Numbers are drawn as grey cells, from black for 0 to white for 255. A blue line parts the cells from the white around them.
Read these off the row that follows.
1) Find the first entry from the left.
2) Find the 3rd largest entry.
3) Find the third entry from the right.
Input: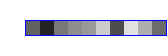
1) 97
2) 174
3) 224

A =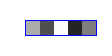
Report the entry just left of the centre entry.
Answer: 79
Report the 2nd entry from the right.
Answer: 36
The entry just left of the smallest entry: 251

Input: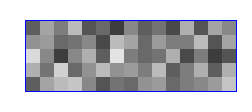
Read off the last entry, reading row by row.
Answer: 197
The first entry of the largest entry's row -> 218
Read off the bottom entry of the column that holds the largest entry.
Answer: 115
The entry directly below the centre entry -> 155
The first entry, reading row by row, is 94
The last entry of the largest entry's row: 84
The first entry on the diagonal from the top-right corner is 136
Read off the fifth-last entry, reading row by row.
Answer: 105
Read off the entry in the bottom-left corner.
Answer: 94
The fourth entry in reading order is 187
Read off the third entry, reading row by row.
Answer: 125
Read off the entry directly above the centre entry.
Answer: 164
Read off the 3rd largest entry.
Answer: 209
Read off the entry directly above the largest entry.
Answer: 187
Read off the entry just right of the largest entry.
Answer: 125
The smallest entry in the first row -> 61
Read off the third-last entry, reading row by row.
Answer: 136
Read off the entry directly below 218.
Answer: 175
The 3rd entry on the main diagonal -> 61
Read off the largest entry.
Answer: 227

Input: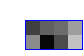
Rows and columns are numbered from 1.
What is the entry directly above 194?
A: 158
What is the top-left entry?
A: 64
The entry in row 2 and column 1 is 139

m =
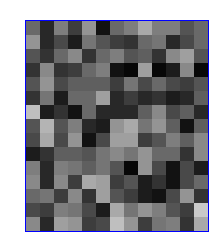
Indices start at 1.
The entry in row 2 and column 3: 73
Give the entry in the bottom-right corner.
169
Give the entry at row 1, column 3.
126
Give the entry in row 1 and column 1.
105
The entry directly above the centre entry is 40
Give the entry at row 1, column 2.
40
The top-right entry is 105
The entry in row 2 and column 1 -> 148
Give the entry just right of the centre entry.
169
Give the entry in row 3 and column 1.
84
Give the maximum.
201
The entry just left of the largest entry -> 61
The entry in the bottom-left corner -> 137
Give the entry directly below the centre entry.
159
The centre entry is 148

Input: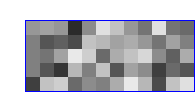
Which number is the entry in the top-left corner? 151
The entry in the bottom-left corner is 63
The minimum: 43
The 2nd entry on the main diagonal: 85
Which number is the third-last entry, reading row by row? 75
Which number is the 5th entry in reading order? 140
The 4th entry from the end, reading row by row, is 183
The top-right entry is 106
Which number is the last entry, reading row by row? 224
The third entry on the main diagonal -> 162

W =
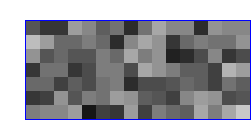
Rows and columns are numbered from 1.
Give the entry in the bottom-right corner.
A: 200
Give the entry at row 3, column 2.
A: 85
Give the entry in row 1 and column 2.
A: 54
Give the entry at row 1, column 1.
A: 85
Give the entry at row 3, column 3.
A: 105
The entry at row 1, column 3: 54
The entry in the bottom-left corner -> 125
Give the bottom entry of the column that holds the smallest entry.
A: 22
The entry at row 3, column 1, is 147
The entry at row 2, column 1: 189
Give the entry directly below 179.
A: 114
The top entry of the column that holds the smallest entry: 135
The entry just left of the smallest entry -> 157
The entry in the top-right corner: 135
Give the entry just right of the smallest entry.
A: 64
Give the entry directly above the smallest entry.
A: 125

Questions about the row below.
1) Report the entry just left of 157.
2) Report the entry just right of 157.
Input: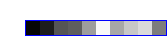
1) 94
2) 248

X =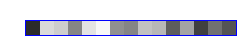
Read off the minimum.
43
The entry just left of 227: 133

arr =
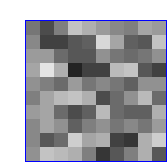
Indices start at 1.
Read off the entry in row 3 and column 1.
155
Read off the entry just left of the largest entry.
165
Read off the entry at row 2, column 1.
136
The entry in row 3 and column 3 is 107
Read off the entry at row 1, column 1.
118
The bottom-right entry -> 87
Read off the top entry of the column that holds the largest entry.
76
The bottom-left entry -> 145
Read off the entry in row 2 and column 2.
65
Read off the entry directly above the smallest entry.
87
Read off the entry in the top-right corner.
155
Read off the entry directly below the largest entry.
127
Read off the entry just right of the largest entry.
175
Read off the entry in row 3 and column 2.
155
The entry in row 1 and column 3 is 127
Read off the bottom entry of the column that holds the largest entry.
195
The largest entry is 228
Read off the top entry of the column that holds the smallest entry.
195
